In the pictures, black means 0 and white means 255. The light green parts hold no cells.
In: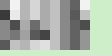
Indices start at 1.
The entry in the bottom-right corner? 149
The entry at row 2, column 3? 181
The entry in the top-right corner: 242
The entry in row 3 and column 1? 137
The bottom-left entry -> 89
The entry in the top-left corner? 137
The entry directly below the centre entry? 68
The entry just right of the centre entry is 193
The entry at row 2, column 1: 58
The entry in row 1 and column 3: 181
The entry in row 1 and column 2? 242

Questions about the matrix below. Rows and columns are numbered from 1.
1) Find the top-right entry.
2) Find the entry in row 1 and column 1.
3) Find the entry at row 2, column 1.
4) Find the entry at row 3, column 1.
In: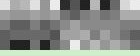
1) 235
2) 225
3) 162
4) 126

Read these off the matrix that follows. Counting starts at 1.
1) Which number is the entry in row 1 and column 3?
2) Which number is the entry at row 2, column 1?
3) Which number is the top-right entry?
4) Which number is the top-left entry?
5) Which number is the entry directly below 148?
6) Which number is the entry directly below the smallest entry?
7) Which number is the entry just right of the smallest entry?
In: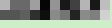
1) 105
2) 85
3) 190
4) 181
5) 138
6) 14
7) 148
